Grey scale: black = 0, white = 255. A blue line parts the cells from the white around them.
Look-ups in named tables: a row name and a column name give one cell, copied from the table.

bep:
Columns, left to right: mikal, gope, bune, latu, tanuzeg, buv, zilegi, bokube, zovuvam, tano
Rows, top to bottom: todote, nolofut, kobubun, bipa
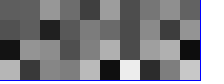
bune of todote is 151
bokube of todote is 118
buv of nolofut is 106
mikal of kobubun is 19
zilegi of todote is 77
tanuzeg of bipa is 186
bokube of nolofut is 138
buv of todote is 157
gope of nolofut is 94
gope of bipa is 57
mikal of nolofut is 81

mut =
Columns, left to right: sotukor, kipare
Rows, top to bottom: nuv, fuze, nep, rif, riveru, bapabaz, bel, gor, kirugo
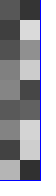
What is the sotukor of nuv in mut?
87
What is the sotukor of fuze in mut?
63
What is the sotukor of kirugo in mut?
181
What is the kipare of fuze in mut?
218
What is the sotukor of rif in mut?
128
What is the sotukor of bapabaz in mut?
89
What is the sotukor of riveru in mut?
133
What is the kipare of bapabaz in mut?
97
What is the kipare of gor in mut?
206
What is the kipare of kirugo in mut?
48
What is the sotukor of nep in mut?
81
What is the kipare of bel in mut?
212
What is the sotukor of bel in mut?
131
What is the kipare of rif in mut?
204
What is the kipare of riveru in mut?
70
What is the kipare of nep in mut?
144

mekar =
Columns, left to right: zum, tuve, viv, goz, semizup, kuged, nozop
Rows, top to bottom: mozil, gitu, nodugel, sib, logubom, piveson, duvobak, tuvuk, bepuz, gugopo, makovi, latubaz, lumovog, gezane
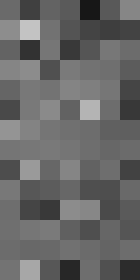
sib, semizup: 114
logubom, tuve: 120
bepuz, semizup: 98
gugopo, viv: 92
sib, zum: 133
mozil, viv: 99
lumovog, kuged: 100

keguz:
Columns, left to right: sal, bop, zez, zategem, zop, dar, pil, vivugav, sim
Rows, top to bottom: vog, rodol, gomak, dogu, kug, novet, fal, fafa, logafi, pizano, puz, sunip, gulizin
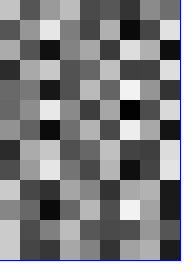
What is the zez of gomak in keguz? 16
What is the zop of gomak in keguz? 167
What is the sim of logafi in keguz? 227
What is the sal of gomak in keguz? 171
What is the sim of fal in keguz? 20
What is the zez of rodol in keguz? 230
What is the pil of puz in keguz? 242
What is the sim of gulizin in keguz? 28
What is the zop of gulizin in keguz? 130
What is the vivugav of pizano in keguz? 178
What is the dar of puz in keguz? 78
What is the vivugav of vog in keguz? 139
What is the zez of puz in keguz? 10
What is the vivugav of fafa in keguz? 63
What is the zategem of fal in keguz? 111
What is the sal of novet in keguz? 103
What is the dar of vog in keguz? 87

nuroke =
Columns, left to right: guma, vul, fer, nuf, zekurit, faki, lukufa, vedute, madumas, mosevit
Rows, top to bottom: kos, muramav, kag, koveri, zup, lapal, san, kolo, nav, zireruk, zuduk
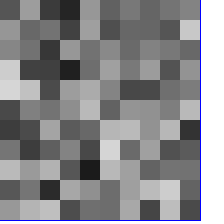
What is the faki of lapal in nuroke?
98
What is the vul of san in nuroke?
75
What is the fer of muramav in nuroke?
115
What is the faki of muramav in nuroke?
79
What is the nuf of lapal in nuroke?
142
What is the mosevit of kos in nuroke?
131
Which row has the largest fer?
zuduk

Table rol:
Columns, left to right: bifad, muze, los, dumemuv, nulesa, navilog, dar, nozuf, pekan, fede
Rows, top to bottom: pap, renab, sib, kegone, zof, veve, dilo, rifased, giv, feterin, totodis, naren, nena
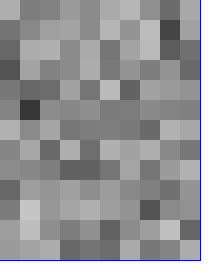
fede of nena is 172
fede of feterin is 147
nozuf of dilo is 106
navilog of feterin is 156
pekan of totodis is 138
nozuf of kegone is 125
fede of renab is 161
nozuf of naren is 158
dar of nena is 170
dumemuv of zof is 162

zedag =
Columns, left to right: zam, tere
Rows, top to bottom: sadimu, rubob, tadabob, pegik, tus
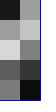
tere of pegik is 54
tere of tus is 12
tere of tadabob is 128
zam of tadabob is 215
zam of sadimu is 24
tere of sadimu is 159
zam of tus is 124
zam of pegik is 93
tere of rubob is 195
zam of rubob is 158

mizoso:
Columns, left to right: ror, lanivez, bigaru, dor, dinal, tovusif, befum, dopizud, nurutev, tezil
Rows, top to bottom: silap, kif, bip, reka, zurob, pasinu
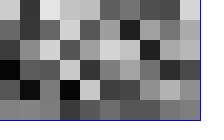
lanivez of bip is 139
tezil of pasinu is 126
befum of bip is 194
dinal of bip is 159
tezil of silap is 213
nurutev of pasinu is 118
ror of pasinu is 129
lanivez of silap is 54
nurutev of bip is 168
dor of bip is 84
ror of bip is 59
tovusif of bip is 211
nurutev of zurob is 178
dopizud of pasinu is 86
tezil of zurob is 142
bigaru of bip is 210
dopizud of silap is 79
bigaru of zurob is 123
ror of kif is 104

